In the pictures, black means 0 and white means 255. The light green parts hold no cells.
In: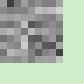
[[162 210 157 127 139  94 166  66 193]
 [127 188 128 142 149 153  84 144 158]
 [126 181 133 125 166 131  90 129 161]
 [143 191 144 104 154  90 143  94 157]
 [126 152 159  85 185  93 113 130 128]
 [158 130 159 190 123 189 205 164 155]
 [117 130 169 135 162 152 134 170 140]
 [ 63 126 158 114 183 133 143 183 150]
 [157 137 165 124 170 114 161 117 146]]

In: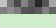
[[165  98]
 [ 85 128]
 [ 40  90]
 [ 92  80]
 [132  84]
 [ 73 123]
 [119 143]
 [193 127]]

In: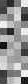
[[233  86  48 133 234 168  98  58 174 140 241  31]
 [121 202 218 162 151 144 187 158 154 226 122 212]
 [ 42 176 130 193  37 186 156 187 162 179 116 182]
 [ 77  65 159 237  95 194  20 161 204 216  60  74]]

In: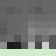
[[102 103 107 118 133  87  88]
 [103 101 106 115 124 116 206]
 [100  90 106 114 125  97  74]
 [101  99 108 121 137 126 181]
 [102 103 103 106 108 108  86]
 [101  96 102 103 104  86  33]
 [100  91 102 102 102 106  26]
 [101  97  99  94  88 101 140]]

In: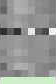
[[124 125 134 127 240 137 136 125 137 124 165]
 [137 130 148 147  75 148 148 144 147 132 133]
 [142 138 147 147 101 147 147 146 146 139 137]
 [153 161 140 142 230 141 141 144 141 159 159]
 [168 173 150 155 142 148 148 159 147 172 141]
 [174 175 157 166  50 155 155 169 153 174 123]
 [153 151 150 153  91 149 149 154 148 152 134]
 [117 102 146 140  49 146 147 133 146 107 132]]

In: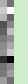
[[114 253 101 137 190 139 168 204   5 139 158 111]
 [176 203 180  82  96 121 140 146  45 116 123 158]]

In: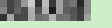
[[141 140 161]
 [ 40  59  62]
 [118  83  89]
 [101  93 115]
 [159 161 109]
 [ 57  28 176]
 [188 176 118]
 [ 50  82 110]
 [201 175 170]
 [150  74  74]
 [ 91  98  71]
 [ 68  66 165]
 [116 134  50]]
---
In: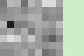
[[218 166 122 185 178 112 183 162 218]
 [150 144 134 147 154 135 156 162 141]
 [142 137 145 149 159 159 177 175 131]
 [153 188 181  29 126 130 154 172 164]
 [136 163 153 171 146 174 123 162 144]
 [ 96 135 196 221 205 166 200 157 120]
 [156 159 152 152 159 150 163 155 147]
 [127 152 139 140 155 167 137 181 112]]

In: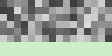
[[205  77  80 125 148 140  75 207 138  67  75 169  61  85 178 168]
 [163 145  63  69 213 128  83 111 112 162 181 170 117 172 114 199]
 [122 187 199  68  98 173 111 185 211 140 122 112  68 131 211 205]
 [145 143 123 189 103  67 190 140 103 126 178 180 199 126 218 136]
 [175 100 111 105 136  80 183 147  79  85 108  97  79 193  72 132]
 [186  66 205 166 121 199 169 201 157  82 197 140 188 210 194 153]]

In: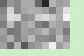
[[158 165 103 152 137 171 170 102  38 181]
 [170 225 135 213 138 166 175 172 160 127]
 [172 244 148 223 215 142 152 206 219 197]
 [163 154 127 190 127 163 177 130 112 173]
 [167 123 161 117 124 162 152 162 183 144]
 [189 146 148 176 126 158 186 143 140 129]
 [157 181 162 110 179  90 146 157 188 238]]

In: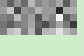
[[ 91 154 142  97 146 106 183 135 155 138 167]
 [170 173 157 196  71 149 136 178 153 154  40]
 [ 89 135 130 118 187 133 161  84 156 131 243]
 [121  59 116  94 122 136 166 102  76 122 165]
 [186 159 126 190 206 127 181  87 183 186 225]]

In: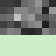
[[ 94  45  58  61  52 105 118 147]
 [ 33 152  69  79 132 135 119 130]
 [ 86 102 105 112 192 134 152 100]
 [ 30  88  63  80  58 104 130 142]
 [129 102 102 129 122  44  39  50]]

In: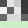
[[202  54  79 229]
 [231  57 242 100]
 [219 100 105 217]]
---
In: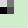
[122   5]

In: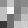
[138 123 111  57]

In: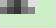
[223 114]

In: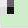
[101 221]

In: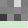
[123 138 139]

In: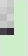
[202 204]
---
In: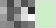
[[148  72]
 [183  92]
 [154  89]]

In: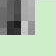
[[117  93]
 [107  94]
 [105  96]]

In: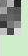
[[123 177]
 [163  91]
 [ 94 102]]

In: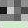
[[128 147]
 [ 24 204]
 [123 123]]

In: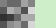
[[127 104]
 [ 89 174]
 [ 48  61]]

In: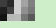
[[ 61  41]
 [ 32  66]
 [ 19 183]]
